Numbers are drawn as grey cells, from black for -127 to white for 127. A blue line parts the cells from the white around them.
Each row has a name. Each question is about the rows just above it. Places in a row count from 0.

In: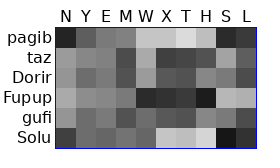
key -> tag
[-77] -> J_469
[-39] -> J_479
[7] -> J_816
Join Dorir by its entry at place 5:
J_479
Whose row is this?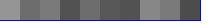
gufi

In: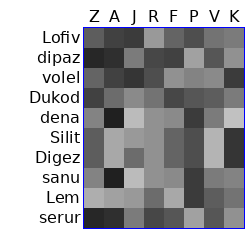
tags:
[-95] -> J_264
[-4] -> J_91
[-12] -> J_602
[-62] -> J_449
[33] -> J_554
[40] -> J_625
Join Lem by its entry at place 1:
J_554
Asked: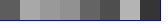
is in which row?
Silit
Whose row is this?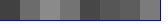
Dukod
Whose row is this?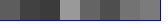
Lofiv

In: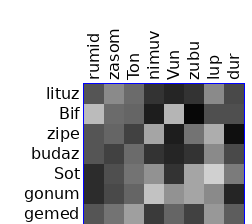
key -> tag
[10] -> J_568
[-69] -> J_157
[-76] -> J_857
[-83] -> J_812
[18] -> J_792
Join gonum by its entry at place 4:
J_792
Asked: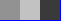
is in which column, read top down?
nimuv
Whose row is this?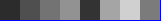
Sot
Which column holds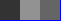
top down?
Vun

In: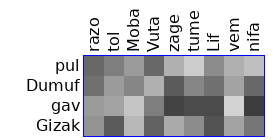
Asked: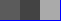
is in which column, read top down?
zage
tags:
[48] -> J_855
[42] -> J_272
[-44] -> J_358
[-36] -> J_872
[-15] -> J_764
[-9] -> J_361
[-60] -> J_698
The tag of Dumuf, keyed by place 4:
J_872

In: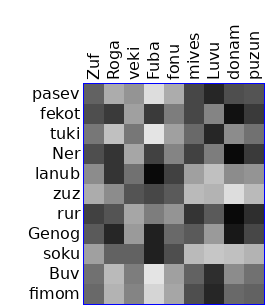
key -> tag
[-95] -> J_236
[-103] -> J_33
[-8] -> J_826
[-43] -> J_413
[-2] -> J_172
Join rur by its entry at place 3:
J_172
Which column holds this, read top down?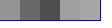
fonu
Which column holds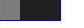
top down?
Fuba
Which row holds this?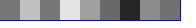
tuki
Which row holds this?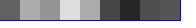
pasev
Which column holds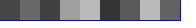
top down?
mives

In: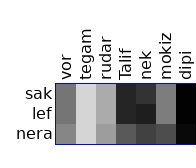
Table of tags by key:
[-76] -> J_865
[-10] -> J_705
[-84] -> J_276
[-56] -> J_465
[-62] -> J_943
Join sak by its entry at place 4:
J_865
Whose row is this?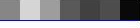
nera
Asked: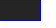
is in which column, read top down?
Talif
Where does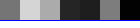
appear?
lef

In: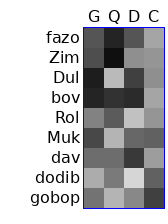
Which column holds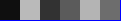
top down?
Q
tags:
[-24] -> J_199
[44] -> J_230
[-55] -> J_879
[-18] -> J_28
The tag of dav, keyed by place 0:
J_28
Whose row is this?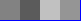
Rol
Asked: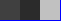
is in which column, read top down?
D
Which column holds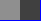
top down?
D

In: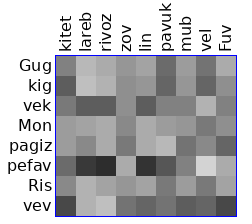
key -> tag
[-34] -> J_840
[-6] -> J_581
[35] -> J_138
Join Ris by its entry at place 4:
J_138
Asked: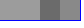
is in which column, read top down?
kitet
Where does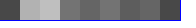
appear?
vev
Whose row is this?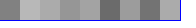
Gug
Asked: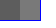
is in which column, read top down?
kitet
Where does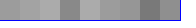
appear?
Mon
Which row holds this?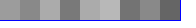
pagiz

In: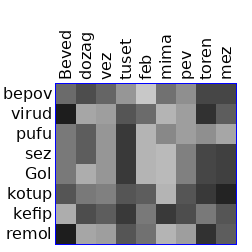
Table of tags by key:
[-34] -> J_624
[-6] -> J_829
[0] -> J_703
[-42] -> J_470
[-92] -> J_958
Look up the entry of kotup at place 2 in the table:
J_703
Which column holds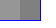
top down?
vez
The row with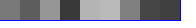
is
sez
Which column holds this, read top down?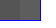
mez
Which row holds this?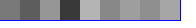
pufu
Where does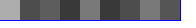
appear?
kefip

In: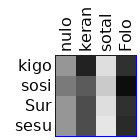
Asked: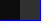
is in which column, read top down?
Folo
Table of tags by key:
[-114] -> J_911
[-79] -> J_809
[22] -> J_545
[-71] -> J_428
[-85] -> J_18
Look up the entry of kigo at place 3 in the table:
J_809
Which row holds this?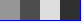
Sur
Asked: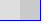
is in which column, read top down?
sotal
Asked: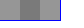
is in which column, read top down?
nulo
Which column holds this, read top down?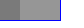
nulo

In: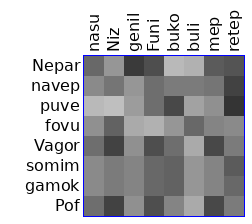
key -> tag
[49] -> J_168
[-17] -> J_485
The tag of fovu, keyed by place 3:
J_168
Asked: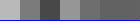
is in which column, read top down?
buko
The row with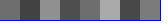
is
Vagor

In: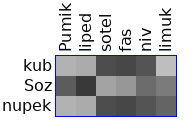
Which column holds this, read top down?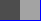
sotel
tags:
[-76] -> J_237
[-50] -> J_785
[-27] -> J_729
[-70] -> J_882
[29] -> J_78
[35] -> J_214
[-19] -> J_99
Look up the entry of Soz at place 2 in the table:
J_214
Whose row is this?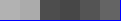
nupek
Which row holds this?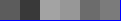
Soz
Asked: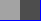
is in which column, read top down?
sotel

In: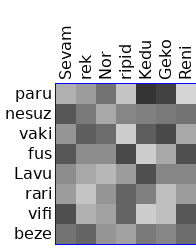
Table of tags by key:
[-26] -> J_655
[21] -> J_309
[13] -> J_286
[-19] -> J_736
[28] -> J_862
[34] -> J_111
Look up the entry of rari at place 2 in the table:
J_309
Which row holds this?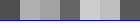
vifi

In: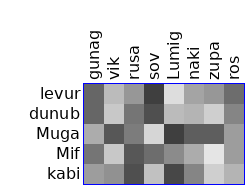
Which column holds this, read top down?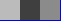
Lumig
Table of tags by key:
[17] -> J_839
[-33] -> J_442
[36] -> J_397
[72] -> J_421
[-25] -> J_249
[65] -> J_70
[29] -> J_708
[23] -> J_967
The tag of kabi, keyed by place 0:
J_708
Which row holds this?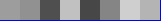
kabi
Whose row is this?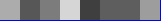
Muga
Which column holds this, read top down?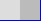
Lumig

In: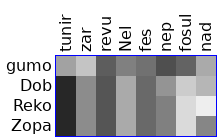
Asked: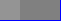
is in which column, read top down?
nep
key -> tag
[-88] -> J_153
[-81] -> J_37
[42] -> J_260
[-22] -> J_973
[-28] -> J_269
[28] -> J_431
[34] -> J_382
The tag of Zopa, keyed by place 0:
J_153
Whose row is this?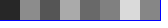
Zopa

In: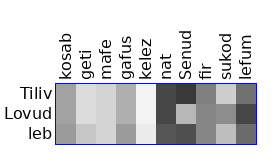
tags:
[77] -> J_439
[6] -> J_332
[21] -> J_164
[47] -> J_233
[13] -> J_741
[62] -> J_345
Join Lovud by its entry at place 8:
J_741
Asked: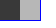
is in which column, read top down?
Senud
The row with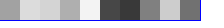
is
Tiliv
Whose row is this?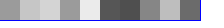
leb
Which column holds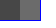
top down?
lefum
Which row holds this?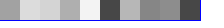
Lovud

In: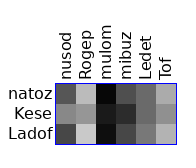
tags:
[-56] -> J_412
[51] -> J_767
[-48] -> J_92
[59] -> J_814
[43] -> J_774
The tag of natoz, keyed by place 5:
J_774
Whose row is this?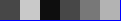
Ladof
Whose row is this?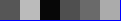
natoz
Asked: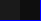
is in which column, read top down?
mulom

